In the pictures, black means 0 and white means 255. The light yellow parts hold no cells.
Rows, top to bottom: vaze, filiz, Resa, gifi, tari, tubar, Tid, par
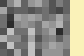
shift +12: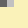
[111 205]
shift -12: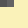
[72 87]
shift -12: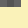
[87 72 87]
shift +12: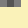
[136  96 136]

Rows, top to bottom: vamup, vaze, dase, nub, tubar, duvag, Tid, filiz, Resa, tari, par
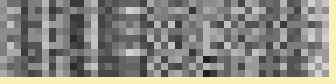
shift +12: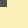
[95]
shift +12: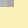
[193 181]
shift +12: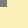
[138]

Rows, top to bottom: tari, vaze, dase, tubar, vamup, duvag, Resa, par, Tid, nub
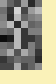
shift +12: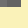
[123 111 111]
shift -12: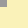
[143]

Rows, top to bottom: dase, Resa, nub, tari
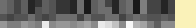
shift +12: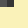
[95 65]
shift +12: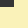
[65 65]
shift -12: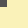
[71]
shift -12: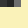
[41 25 98]
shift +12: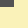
[95 95]

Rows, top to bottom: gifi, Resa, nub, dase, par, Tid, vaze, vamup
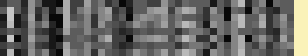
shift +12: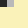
[ 50 197]
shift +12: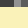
[ 76  76 158 104]
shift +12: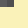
[104  91]

